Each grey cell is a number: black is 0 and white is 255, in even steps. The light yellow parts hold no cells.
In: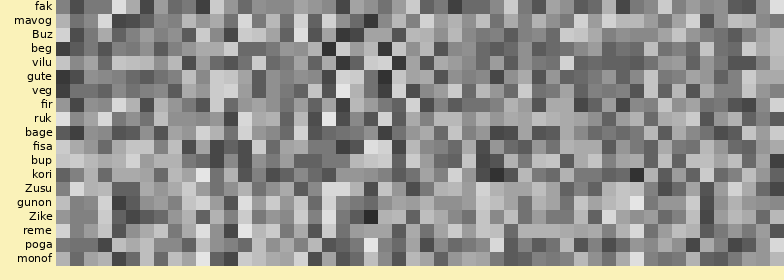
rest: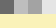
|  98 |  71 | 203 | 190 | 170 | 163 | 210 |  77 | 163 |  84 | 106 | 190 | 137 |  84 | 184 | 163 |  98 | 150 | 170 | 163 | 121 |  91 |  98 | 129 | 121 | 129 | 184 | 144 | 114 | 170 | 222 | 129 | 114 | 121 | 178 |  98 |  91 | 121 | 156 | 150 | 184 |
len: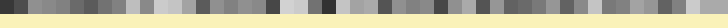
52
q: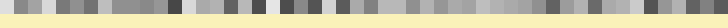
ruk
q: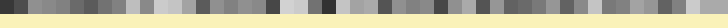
gute
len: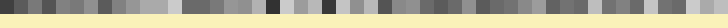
52

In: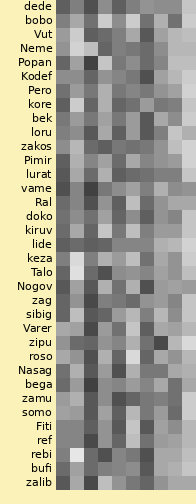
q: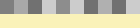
bobo
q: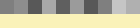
loru
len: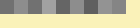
9
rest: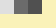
| 141 | 147 | 133 | 161 | 147 | 190 |
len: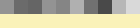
10
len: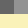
2
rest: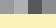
|  80 | 101 | 120 | 127 | 113 | 204 |

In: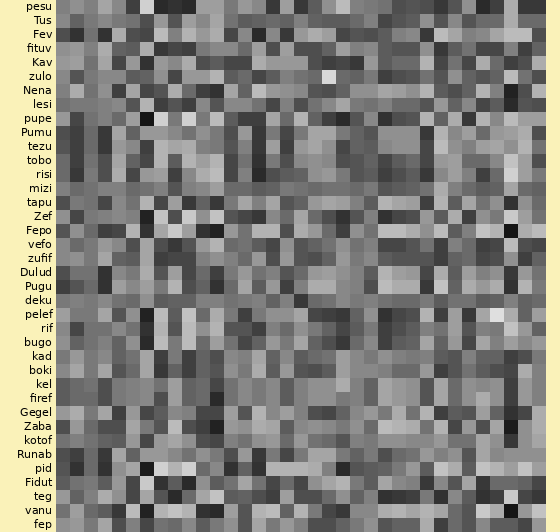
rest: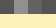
|  98 | 187 | 114 |  78 |
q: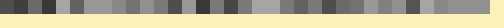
Runab
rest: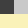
| 70 | 56 |
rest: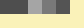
| 187 |  78 |  63 |  34 | 152 | 144 | 172 | 165 |  92 | 136 | 144 | 136 | 121 | 144 | 106 | 187 | 179 | 172 | 114 | 179 |  70 | 152 |  78 | 165 |  28 | 144 | 172 |
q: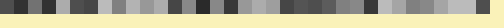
Fev
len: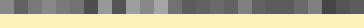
26

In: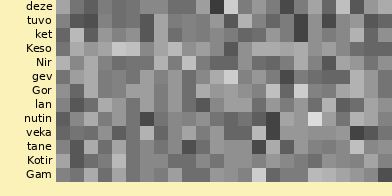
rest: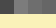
| 102 | 178 | 151 | 116 |
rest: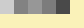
| 124 | 110 | 102 | 102 | 178 | 151 | 116 |
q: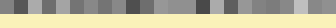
tane
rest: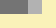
| 124 | 191 | 124 | 102 | 102 | 144 | 110 | 102 | 124 | 171 | 130 |  87 | 164 | 151 | 116 | 144 |
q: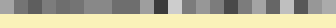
deze

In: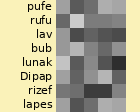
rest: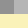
| 98 |
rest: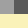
| 110 | 174 | 166 |

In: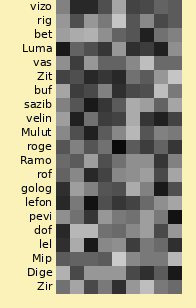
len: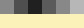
6
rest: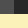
|  54 |  40 | 113 |  91 | 151 | 197 |
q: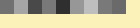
Zir

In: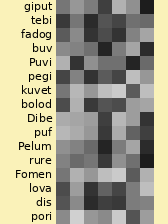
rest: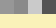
| 157 |
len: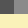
2
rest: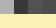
| 157 | 165 |
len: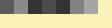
7

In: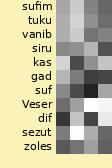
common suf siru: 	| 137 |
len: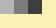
3
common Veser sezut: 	| 253 |

